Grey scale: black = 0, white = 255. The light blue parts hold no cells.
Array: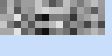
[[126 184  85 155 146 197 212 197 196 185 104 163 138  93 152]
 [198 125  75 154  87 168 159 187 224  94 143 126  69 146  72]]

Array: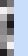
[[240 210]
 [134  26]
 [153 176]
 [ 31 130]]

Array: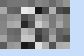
[[169 101  95 233 222  22  73 177  76  63]
 [133 166 173  41  85 203 169 123 165 130]
 [162 116 110 199 195  54  92 167  94  77]]

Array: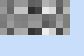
[[153 104 195 196  46  66 232 216  89 184]
 [121 156 132 129 152 152  91 110 163 125]]

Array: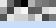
[[158  66 223 246  90  95 217 234]]

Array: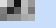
[[127  39  91 183 121]]
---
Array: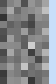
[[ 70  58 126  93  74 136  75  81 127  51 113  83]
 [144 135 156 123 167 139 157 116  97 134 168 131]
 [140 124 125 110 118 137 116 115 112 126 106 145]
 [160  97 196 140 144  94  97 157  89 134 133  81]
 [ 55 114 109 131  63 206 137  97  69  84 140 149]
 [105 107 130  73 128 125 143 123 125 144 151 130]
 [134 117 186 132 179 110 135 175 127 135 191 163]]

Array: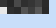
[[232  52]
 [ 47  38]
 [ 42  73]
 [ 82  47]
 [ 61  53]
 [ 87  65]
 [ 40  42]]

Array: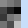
[[115  55  68 136]
 [ 76 119  33 120]
 [192 136   5 102]]

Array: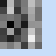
[[147  68  61 127 112  70  28]
 [123  33 162   4 119 199 185]
 [151  74  41 104 104  54  85]
 [ 61 107 105  26  65 126 121]
 [169 238 197 147 161 170 190]
 [102 136 128 149 115 114 144]]

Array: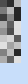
[[172 129 224 199 146 170  61 123  77]
 [ 98 191 163 213  78  96 135 187  45]
 [224  40 194  90 222 224  37  38 185]]

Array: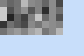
[[114  53 202 202 129]
 [140 113  36  81 102]
 [154  92  96 116 114]
 [132  73  64 145 185]
 [163 137 129  87 138]
 [181 118 197 131 130]
 [118 150 106  45 101]
 [140 140 140 140 140]
 [182 131  81 112  72]]
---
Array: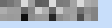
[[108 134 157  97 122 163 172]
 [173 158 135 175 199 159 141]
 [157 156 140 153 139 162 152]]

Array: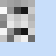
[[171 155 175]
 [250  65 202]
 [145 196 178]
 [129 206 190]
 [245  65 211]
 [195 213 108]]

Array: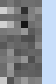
[[107 101 111]
 [209 129 126]
 [108 102 130]
 [210 126 110]
 [121 128  91]
 [106 100  77]
 [ 88 101  90]
 [111  85 103]
 [121 122  79]
 [108  75  98]
 [110  95  96]
 [199 125 124]]

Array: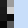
[[31]
 [26]
 [23]
 [ 6]]

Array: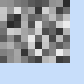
[[147 122  90  89 152]
 [199 224 162 208  66]
 [195  49 101 140 134]
 [130  60  80 124 206]
 [113 196 147  77  53]
 [ 92  85 232 203 186]
 [157 133 205 197  93]
 [128 165 142  99 236]
 [ 83 163  87 181  59]]

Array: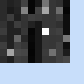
[[ 43  39   6 116  49]
 [ 43  35   6 166 108]
 [ 43  31  64  55  64]
 [ 51  61  34  55  48]
 [ 60  33   6 252  64]
 [ 43 101   9  55  55]
 [ 62  63   6  55  64]
 [ 53  73   4  59  64]
 [ 43  61   6  55  64]]
